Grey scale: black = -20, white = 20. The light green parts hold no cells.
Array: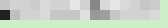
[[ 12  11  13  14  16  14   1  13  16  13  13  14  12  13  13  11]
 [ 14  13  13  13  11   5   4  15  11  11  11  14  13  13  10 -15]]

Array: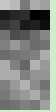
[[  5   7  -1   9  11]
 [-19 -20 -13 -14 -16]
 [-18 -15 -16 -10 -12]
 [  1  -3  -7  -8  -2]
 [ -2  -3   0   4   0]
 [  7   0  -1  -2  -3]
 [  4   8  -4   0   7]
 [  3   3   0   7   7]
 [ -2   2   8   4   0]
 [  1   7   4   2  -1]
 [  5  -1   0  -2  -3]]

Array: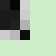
[[ 13 -19 -15]
 [ 12 -16 -16]
 [  8 -15 -16]
 [-18   9  12]]

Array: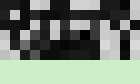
[[ 12 -19 -16 -16  12  13  13 -17 -17  11  13 -18 -16 -16]
 [ 11 -15 -15 -17 -16 -16 -15 -17 -18 -18 -14 -18  12 -15]
 [-18  11 -17  12 -11  11  12 -13  12 -15  12 -18 -17 -17]
 [ 11 -15  11  12 -11 -20 -11 -16  11 -16  -9  12 -17  10]
 [ 14 -19  11  14 -17 -17 -18 -19 -18 -14 -16  -3 -15  13]
 [ 12 -18  12  11 -17 -16 -16 -17 -18 -18  -7 -16  12  10]]

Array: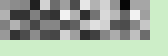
[[  6   6 -19   3  13   8  16  -8   5  -3  13 -15   1   2   4]
 [  5  18  -4   9  14  -2 -13   8  18 -12 -10   0 -12 -12   8]
 [ 11   1  -8  -7  13  15  10  -5  -8   1   1  -9   0   8   0]
 [ -3  10  -1   7   1 -10 -13   5  13  -9  -8   2  -8 -12   4]]

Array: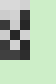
[[ 13  14  14]
 [-12  13  12]
 [-14  12 -11]
 [ 13 -14  12]
 [-14  13 -11]
 [-13 -10 -10]]

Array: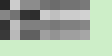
[[ -1  -2  -2  -3  -2   2   2  12 -14]
 [ 13  12  12  10  12 -13 -12  -2   1]
 [  1   0   0  -1   0   0   0  10 -12]
 [  6   5   5   3   5  -5  -5   9 -11]]

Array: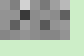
[[  9   5  -1   3  13   0   4]
 [ -5   2   3   2 -11   3   3]
 [  4   3  -6   2   5  -5   3]
 [  3   1   1   2   3   2   1]]
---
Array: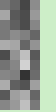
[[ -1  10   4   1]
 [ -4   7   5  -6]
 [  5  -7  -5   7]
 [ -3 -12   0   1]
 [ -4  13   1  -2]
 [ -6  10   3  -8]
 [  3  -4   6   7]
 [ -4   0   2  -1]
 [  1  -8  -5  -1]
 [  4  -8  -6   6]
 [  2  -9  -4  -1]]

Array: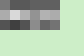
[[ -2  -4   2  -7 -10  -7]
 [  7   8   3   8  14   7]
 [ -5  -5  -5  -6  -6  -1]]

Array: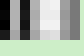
[[ -1   4  15  14   6 -14   6 -16]
 [ -1   5  18  18   8 -17   8 -20]
 [ -1   4  17  17   7 -16   8 -19]
 [ -1   5  18  17   8 -17   8 -20]]

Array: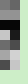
[[ 11  -8]
 [ 13   6]
 [ -8  -3]
 [-16  11]
 [-19 -19]
 [  3   3]
 [ -4  -1]]

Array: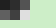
[[ 15 -10  -5]
 [ -7 -13 -15]]

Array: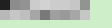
[[ 11   6   4   5  -1   6  10  11   9]
 [  3  11  12  12  13  12   3   2 -15]]

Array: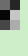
[[  7  -9]
 [ 11 -19]
 [-14  -3]]
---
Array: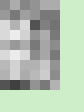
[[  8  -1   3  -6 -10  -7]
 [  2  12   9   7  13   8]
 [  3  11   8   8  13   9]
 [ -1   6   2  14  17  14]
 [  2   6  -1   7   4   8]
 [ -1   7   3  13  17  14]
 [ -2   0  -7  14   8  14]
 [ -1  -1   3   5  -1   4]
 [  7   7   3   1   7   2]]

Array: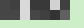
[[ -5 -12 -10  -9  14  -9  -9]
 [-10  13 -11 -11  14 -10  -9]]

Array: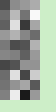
[[  4 -16  17   0]
 [ -6   6   3  -2]
 [ 12  -9  15  -3]
 [  3   3  -7  -9]
 [  4  -5   0   1]
 [  8  -7  -8  -1]
 [ -3   1   8   4]
 [  6 -11  15  -5]
 [ 19  -2   9  -3]
 [  7   4   2  -8]]

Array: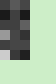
[[-15 -11  12]
 [ -9  -9 -10]
 [-12  -9   4]
 [ -5 -10 -10]
 [-16 -10 -16]
 [ -9  -6 -10]]

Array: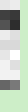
[[ -1  -4]
 [ 18  18]
 [ 15  18]
 [ 20  16]
 [ 14  14]
 [ 15  17]
 [-13  -7]
 [-11 -10]
 [ 17  16]]

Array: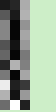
[[-15  20  -3]
 [  4 -17   8]
 [-11 -15  17]
 [  6 -19  -1]
 [  0   8 -14]
 [ -1 -19  -4]
 [  4 -17  -7]
 [  6 -19   1]
 [  3 -19   1]
 [  8 -16  -6]
 [  7 -14 -16]]

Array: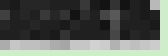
[[ 12  11  10  11   8  12  13  11  11   6   7   9  10  10  11   7]
 [-14 -15 -14 -16  -9 -15 -15 -15 -15 -12 -16 -15 -16 -14 -15 -15]
 [-16 -15 -15 -15  -8 -17 -15 -15 -14 -16 -15 -15 -14 -15 -15 -14]
 [-15 -16 -15 -14  -6  -9 -15 -13 -17 -12 -14 -11 -15 -14 -15 -10]
 [  9 -16 -15 -17 -12 -17 -16 -11 -15 -15 -15 -14 -14 -14 -16 -15]]

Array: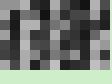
[[  4  10 -12 -13 -15  10  -4 -15   7  -9   6]
 [-12   5 -14   3  -5  -1 -12   1   7 -12 -10]
 [  4   8 -14 -11 -14   1  -9  -8   9 -13  -9]
 [  7  -4 -16 -12 -10   7 -11 -12   6 -15   5]
 [-15 -11 -14 -11   1  -2 -10   8   8 -16  -6]
 [-14   5  -9  -9 -13   1 -17  -4  -2 -15   6]
 [ -8   8 -17 -14  -8   7 -15 -13   8   3   3]]
